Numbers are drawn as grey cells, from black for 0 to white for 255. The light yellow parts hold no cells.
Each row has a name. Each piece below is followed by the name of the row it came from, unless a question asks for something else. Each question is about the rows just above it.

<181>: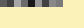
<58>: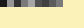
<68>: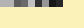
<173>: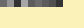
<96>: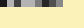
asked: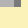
<96>
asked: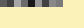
<181>
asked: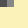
<96>
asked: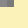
<181>
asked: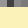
<181>

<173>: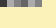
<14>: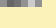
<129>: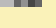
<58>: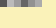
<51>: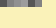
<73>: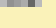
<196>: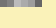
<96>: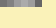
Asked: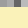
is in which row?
<73>
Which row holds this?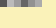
<58>
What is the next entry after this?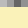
[171]
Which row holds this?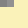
<51>
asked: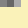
<173>
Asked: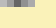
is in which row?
<58>

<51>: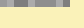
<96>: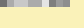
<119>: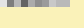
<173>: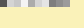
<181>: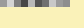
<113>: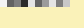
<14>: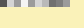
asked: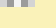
<14>
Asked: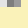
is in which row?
<96>
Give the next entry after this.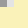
[126]
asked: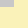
<96>
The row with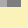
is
<51>
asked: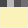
<181>

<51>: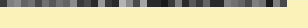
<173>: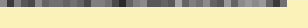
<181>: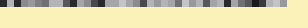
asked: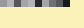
<181>
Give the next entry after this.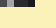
[58]
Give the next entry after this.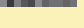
[100]

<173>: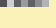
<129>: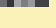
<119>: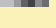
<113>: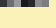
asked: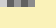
<173>
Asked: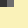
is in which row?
<113>
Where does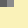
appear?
<173>
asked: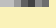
<119>
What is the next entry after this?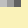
[66]

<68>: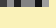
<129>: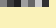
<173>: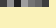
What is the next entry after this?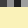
[116]
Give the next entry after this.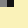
[158]
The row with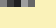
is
<129>
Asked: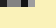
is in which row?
<68>
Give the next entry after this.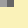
[203]
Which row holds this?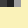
<129>

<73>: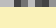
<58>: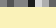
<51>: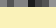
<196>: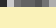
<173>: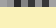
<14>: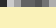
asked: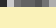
<196>
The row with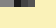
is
<51>
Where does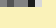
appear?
<58>
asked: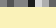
<58>

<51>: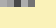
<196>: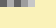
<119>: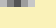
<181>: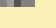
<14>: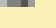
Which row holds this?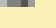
<14>
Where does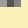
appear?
<181>
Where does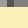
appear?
<181>
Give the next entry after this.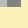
[84]
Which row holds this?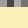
<51>
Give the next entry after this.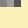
[130]
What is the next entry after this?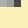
[173]

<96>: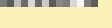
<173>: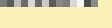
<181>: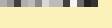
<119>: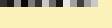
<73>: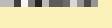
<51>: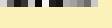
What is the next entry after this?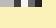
[51]
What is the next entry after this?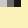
[231]
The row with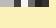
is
<181>
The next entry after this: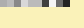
[51]
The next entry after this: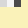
[137]
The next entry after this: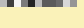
[75]
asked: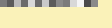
<173>

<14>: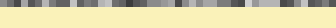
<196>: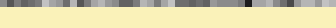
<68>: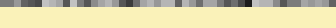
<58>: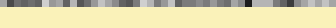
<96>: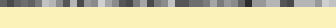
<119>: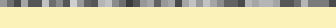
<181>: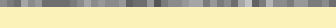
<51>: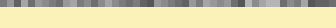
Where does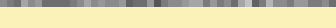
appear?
<181>
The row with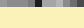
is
<196>
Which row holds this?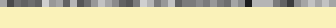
<58>
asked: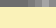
<181>
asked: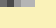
<196>
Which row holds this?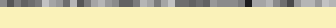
<196>

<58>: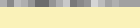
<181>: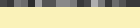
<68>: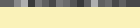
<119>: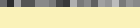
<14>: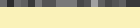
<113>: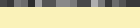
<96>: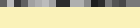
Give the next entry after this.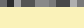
[57]
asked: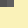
<14>

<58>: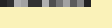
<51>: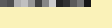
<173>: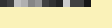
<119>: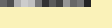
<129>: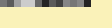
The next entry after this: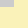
[103]
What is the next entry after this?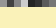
[23]
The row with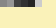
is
<173>
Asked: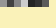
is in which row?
<51>
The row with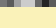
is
<129>
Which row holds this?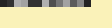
<58>

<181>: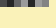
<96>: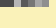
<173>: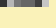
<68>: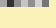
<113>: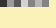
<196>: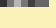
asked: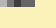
<196>
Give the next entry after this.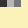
[102]
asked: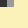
<113>
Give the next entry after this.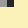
[155]
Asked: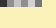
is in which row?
<68>
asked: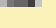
<173>

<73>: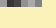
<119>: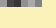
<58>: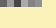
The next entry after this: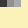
[131]
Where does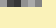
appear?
<119>
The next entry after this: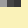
[145]

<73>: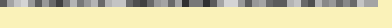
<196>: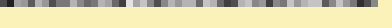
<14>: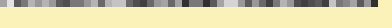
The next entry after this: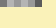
[79]
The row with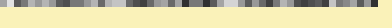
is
<14>
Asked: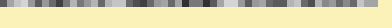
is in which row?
<73>
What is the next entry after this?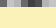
[136]
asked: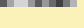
<14>

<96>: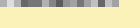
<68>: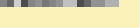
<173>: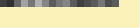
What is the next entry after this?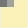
[192]
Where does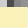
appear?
<68>
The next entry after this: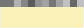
[162]
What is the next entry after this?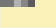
[146]

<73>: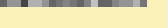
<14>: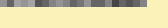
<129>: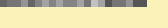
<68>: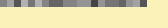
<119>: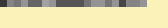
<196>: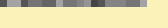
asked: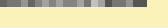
<129>
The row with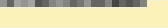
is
<14>
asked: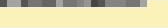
<196>
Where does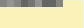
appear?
<14>
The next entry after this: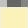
[148]

